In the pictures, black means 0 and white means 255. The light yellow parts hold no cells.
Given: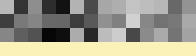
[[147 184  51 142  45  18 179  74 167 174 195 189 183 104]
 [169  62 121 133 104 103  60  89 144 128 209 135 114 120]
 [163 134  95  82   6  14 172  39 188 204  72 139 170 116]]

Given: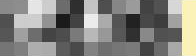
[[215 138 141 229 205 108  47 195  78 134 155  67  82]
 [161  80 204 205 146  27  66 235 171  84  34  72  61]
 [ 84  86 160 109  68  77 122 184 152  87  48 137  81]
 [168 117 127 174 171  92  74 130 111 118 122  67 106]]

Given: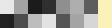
[[ 93 232 163  27  47 143 174]
 [214  33  77 189 226  85 164]]

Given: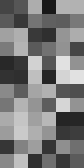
[[178  69  86 173  24 179]
 [121  90  56 116  96  93]
 [173 161 175  57  47 149]
 [ 70 123 180  90 114 146]
 [146  40  53 210  85 225]
 [225  50  47 191  37 212]
 [ 78 138  93 165 177  84]
 [147 118 179 148  93 214]
 [ 38 171 197 160 184  37]
 [ 61 156 202 175 148  55]
 [111  54 130 158  52 143]
 [ 91 137 193  47 111  54]]

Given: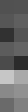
[[ 82  81]
 [ 95  86]
 [ 84  49]
 [100  92]
 [ 43  75]
 [169 198]
 [145 137]
 [128 106]]

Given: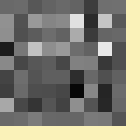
[[112 105 107  87  99 105  99  61 111]
 [ 88 145  82 153 133 138 225  43 197]
 [104 143  80  92 109  98 171  59 101]
 [ 79  28 120 194 142 154 109  98 232]
 [ 79 137  71  87  93  71 129 127  56]
 [ 97  68 110  84  95  95  45 104  80]
 [107  63 106  78  77  71   7 135  37]
 [103 168  72  52  85  66 143  84  39]
 [ 84 105 108 123 104 103 102 122 120]]

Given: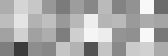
[[107 173 213 199 151 123 157 135 186 131 146 248]
 [165 189 228 178 191 153 184 238 181 185 154 171]
 [120 162 209 161 173 126 207 245 237 148 144 248]
 [171 126  59 142 136 197 179  83 196 137 203 209]]

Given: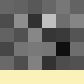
[[ 99 102  98  88 103 119]
 [133  76 142  49 192 110]
 [ 84  98  81 135  54  58]
 [110  70 117 121 118  15]
 [ 81 105  78 129  50  77]]
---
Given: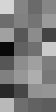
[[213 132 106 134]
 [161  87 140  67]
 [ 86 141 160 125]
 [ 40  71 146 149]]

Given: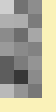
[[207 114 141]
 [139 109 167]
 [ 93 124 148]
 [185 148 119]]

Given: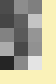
[[ 76 141 127]
 [130  90 149]
 [ 37 136 228]]

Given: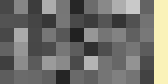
[[ 72 134  60 173 118  38 108 137 174 201  99]
 [ 72 170  72 119  87  33 151 117 131  96 120]
 [ 63 140  91 155 138  74 180 116 103 147  75]]

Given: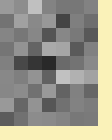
[[154 141 192 131 119 119 130]
 [133 119 135  84 135 121  88]
 [128  72  53  41 106 115 137]
 [135 140 113 153  99 129 102]
 [ 92 113 140 138 132 120 122]]

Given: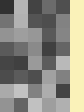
[[ 49 181  67 107  79]
 [147 158 151  89 133]
 [ 69  64 154  92 185]
 [170 194 129 173  67]]

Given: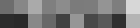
[[109 135 170 127 140 123 124 148 126 215]]

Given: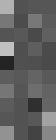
[[178  82  86  86]
 [ 84  88  74  96]
 [ 36  80  79  74]
 [118  86 110  99]
 [ 86  82  88 162]]

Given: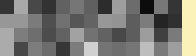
[[ 53 169  72  50  97 118  96  44 158 108  12 120  53]
 [171 125 110  76  98 162 114  98  72  93 157  64 122]]
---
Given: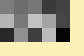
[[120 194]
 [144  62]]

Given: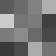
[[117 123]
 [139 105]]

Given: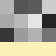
[[185 228]
 [155 178]]

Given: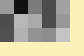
[[183 170]
 [177 147]]

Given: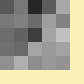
[[128 107]
 [ 98  61]]

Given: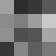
[[126 156]
 [ 78  84]]
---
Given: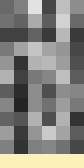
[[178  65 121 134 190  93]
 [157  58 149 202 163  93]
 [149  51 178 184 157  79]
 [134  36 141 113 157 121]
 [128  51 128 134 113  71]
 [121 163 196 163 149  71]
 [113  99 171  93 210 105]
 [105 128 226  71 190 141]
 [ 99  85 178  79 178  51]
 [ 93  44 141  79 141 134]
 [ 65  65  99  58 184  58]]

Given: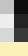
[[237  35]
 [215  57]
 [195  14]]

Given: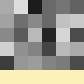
[[208 144 131  68 185 170]
 [170 221  28 105 117  98]
 [162 111 137 105 193 201]
 [137  91 185  36 214  75]
 [ 60 150 156 131 123  75]]

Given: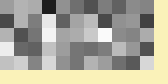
[[237 104  97 193 157 117 111 125 187 151  81]
 [193 207 132 215 145 117 179 157 111  89 215]
 [179  81 117 243 164 172 201 250 139 132 172]
 [157 179 172  29 145 111  81 125  97 139 132]
 [ 73 179 125 231  97 164 187  73 145 151  65]]

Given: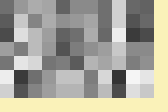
[[237  59 111 152 194 194 125 215  52 245 229]
 [208  83 132 158 180 180 132 187  75 222 200]
 [158 125 187 152  83 125 144 158 200 138 138]
 [117 229 215 117 125  91 180 165 187 125 144]
 [111 152 172 165  98 138 138 111 208 104  98]
 [ 91 200 132 172 144 152 165 111 208  83 104]
 [ 75 222 187 158  98 111 172 104 237  59  75]]

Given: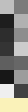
[[239  65]
 [191 123]
 [ 95 103]
 [ 52 204]
 [ 45 141]
 [ 30 177]
 [ 23 156]]

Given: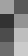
[[162  88]
 [109 203]
 [ 76 190]
 [ 50 147]]
